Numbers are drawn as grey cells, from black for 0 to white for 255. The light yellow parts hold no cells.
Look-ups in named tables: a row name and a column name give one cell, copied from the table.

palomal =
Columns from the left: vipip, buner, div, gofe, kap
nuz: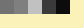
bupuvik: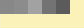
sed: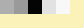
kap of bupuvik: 91
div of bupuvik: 162
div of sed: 4
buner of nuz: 127
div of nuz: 193
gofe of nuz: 58
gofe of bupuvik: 115
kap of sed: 248
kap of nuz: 12
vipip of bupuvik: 136
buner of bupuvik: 140
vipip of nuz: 114
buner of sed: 154
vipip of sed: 174
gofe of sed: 226

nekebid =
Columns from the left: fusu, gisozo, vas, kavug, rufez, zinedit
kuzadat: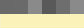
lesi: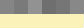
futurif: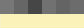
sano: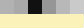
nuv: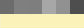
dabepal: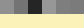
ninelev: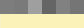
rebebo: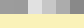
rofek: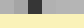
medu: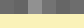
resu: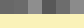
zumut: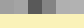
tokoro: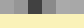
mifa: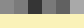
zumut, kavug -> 132
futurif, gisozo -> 102
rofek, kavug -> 177
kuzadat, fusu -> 105
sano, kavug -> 150
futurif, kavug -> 113
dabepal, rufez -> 126
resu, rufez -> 109
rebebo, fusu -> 156
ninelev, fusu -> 125
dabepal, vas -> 37
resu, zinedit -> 139
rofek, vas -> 54

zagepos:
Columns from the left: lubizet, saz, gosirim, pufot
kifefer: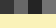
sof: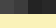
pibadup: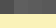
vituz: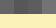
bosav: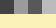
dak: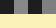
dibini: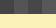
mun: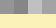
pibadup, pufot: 89
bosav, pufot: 187
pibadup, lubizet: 79
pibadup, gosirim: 92
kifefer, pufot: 114
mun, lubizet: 149
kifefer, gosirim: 36
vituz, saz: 87
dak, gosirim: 29
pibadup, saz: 95
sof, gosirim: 35
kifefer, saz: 103
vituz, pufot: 115
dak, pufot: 127
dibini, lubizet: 68
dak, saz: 136
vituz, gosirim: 93
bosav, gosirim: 88
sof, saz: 60
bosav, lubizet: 66

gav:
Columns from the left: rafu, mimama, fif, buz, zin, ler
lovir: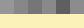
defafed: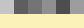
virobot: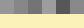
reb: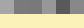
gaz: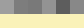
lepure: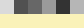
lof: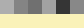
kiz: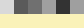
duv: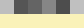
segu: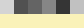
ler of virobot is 137
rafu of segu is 212
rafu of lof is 174
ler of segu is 193
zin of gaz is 93
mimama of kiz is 90
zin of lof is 53
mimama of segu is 81
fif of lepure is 103
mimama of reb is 122
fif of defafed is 116
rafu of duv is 190
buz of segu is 134

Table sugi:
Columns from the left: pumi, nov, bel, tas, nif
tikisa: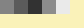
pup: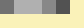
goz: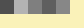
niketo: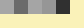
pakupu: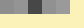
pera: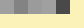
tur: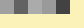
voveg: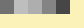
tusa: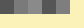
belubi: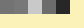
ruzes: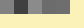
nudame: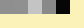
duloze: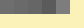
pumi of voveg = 113
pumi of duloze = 110
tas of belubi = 108
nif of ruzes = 110
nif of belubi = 39
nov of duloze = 106
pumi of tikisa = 131
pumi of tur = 160
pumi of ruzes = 129
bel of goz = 127
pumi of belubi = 115
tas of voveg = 132
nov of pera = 131
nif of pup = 82
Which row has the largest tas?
pera

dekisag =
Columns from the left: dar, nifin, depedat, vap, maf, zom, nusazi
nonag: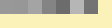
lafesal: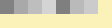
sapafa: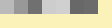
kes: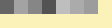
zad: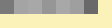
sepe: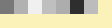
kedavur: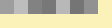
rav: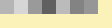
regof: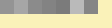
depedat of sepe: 240
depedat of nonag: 164
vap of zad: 150
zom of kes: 171
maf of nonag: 108
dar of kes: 101
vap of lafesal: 212
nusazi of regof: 133
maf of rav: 187

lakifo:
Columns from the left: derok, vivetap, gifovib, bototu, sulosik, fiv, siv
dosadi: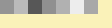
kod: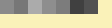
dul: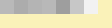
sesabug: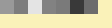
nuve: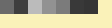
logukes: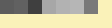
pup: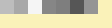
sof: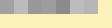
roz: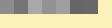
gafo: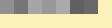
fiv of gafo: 96
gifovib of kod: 171
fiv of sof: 188
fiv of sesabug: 57
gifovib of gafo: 166
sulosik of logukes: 178
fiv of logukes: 182
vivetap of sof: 187
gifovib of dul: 180
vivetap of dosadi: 186
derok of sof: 161
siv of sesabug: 108
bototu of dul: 184
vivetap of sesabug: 125
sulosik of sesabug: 122
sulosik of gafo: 170
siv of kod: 81
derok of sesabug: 153
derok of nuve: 106
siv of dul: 242

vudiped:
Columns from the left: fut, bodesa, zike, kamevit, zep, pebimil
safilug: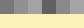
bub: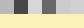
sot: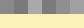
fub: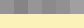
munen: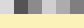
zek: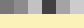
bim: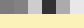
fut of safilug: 120
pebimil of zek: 204
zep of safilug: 137
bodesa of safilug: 145
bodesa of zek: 140
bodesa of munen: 84
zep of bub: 204
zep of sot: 143
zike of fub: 150
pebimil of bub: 209
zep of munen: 172
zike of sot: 169
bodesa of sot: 122
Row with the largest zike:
bub

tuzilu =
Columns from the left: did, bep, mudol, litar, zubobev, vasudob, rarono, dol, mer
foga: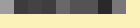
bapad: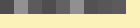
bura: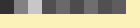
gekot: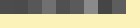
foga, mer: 119
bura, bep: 130
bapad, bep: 145
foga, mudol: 67
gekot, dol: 69
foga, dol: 41
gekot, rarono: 138
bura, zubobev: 105

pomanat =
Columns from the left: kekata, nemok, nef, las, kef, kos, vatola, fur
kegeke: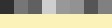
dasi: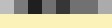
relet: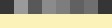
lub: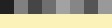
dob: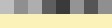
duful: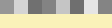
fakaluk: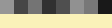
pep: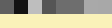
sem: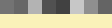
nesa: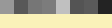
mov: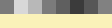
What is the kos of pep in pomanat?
110
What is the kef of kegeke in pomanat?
152
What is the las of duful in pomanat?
131
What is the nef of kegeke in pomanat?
96
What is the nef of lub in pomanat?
69
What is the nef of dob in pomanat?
174
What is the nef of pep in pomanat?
190
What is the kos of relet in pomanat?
97
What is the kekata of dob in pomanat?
190
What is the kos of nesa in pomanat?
84
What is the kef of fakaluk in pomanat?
79
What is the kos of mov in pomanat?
59
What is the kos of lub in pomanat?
134

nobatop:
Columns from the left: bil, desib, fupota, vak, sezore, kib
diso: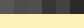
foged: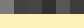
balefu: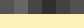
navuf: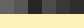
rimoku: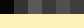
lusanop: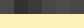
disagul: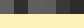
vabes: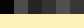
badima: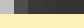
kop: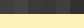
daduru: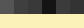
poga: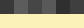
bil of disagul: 96
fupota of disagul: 95
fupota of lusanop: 58
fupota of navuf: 38
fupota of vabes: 37
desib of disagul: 47
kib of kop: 50
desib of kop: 68
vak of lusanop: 71
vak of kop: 56
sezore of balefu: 66
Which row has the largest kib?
balefu

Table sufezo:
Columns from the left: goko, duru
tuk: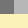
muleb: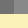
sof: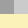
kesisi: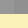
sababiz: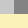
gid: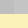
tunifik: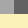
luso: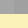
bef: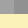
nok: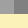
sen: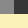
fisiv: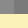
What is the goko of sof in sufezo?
159
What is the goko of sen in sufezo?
137
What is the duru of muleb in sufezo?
137
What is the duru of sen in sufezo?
55
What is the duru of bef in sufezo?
145
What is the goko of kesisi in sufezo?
151
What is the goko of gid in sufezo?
190
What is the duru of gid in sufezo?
196
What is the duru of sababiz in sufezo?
131
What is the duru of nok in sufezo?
128
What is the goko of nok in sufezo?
160
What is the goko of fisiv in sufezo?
138
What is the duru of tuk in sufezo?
183
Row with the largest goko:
sababiz

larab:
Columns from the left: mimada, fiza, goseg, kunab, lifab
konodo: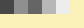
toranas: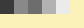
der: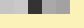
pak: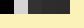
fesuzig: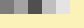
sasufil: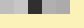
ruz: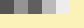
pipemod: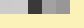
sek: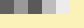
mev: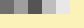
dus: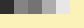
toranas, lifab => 235
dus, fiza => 132
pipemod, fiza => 204
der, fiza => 201
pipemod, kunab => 162
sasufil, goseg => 47
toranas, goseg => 109
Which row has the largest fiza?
pak

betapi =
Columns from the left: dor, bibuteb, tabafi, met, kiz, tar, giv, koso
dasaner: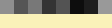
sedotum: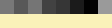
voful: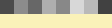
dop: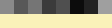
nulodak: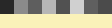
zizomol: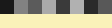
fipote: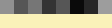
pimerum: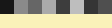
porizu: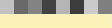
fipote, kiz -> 86
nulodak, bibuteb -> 139
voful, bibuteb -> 140
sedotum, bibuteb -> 88
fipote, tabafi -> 118
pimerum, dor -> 23
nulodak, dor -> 40
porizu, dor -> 193
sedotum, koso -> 154
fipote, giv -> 39
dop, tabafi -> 117
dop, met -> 59
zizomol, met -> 170
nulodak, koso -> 75
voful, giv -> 185
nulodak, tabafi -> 94

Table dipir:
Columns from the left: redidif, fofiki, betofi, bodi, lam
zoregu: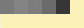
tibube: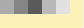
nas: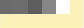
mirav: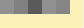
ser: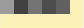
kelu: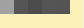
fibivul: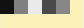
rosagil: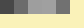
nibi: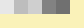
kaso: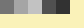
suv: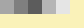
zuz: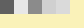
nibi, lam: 112
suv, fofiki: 127
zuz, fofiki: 231
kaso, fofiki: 165
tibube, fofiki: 133
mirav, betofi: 89
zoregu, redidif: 121

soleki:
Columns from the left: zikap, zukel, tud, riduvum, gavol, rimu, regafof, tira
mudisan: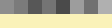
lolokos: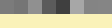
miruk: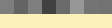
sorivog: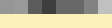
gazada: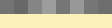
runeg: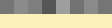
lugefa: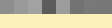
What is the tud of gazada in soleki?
133
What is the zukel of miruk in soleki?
100
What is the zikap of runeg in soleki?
117
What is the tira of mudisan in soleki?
176
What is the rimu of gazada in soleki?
152
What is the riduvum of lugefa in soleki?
92
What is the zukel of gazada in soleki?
104
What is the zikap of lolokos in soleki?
123
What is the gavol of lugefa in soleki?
156
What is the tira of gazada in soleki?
110

